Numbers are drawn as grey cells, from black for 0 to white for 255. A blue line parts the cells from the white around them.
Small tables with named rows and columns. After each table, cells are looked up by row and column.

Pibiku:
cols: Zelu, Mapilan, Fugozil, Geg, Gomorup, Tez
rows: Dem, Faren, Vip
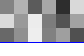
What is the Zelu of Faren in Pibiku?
218
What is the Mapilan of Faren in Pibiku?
153
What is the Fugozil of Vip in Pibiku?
238
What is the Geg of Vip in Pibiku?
129
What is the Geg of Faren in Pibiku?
124
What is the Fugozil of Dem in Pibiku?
91
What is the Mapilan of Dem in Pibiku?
178
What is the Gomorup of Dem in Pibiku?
45
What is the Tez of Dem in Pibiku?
217
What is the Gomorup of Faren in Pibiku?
83
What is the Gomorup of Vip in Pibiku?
159
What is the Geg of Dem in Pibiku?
167
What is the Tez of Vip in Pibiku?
80
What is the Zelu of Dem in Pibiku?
131
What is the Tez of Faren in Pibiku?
162
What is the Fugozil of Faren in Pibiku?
236

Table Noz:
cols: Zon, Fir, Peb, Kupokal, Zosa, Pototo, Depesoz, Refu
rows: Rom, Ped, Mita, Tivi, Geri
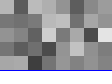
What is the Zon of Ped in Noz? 119
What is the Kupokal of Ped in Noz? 185
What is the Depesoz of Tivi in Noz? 144
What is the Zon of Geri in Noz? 167
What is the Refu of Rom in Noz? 156
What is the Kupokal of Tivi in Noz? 75
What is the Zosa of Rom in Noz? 147
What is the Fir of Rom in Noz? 91
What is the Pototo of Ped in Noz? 113
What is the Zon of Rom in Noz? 182
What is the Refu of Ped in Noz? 147
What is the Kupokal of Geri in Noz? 116
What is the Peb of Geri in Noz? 62
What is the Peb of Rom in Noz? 187
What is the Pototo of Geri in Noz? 130
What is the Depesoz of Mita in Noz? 75

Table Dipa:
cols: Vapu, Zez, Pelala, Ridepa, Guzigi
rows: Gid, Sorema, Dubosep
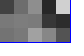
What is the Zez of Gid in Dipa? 109
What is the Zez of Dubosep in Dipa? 121
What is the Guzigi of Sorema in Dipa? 44
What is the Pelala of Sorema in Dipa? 123
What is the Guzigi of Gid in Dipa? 208
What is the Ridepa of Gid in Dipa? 39
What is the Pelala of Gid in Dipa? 142
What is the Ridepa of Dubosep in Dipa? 135
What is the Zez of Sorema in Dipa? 125
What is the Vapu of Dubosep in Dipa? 115
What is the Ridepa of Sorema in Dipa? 55

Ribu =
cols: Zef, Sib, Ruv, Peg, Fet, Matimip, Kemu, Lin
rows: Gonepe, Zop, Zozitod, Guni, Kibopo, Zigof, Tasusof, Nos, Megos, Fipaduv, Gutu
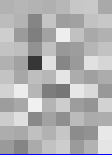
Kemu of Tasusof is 217
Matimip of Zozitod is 193
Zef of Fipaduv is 173
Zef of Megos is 204
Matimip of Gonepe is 199
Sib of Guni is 191
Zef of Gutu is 154
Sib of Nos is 168
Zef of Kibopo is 177
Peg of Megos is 162
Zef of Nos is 157
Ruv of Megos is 137
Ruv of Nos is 241
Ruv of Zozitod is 127
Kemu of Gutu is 178

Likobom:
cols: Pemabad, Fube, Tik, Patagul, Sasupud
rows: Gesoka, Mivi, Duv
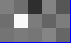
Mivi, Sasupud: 125
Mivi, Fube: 249
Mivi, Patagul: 100
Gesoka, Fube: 110
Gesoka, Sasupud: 86
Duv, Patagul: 133
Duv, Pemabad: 116
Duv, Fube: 123
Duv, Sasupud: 102
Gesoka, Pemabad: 127
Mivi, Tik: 124
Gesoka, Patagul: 131
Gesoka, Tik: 46
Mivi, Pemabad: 110
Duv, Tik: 118
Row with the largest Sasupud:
Mivi

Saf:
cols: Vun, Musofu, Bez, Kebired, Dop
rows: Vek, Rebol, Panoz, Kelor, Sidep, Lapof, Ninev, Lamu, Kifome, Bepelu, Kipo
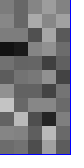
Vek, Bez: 133
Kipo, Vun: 108
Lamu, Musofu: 104
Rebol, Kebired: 135
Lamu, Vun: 196
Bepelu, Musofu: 130
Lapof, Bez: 120
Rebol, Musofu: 103
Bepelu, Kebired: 185
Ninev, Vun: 145
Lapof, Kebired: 145
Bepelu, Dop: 105
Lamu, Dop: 106
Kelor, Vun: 18
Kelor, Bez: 133
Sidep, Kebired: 63
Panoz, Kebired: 167
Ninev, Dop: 116
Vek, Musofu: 103

